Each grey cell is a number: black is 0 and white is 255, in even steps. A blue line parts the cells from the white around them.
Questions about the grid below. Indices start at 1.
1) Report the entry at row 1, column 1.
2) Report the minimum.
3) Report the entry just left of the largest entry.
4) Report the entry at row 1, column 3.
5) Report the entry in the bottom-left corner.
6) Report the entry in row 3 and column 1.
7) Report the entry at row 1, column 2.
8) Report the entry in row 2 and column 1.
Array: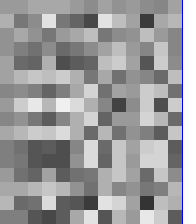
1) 154
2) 52
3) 183
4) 168
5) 127
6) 146
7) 154
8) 176

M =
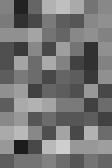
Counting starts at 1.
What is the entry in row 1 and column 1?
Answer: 130
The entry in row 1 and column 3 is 101
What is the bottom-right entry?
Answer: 101
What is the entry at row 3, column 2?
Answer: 144
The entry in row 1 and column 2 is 34
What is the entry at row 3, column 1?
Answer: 144
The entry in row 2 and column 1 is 122
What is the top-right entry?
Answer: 136
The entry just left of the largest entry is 185
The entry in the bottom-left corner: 93
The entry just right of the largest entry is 152
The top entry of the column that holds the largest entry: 191
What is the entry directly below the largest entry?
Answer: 108
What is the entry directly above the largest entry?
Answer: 164

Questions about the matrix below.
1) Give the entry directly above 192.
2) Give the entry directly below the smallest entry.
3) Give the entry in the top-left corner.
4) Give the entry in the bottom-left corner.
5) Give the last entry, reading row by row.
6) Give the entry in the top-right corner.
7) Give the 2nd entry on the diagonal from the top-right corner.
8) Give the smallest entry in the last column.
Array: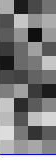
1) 91
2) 161
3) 173
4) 186
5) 134
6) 114
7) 147
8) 27

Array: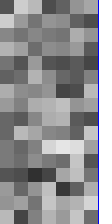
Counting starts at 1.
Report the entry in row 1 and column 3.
185
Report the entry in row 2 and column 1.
205
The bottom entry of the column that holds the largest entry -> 154
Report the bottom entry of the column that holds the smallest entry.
129
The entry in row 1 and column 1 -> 84
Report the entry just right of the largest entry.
221
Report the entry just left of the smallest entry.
77
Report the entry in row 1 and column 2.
205
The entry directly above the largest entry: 129
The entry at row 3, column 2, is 116
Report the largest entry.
229
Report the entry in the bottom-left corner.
185
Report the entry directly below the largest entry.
109
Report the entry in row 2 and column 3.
116
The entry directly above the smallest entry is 141
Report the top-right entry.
166
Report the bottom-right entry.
109
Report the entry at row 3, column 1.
135
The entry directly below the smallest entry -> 148
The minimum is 48
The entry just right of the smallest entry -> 69

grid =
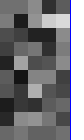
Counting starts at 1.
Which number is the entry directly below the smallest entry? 56
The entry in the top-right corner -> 92
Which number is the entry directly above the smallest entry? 163
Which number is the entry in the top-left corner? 112
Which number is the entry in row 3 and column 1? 77
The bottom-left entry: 104
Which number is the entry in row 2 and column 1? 124
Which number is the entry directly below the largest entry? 139
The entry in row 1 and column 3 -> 139
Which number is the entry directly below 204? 34
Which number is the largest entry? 217
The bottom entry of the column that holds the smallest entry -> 118
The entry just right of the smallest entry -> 132
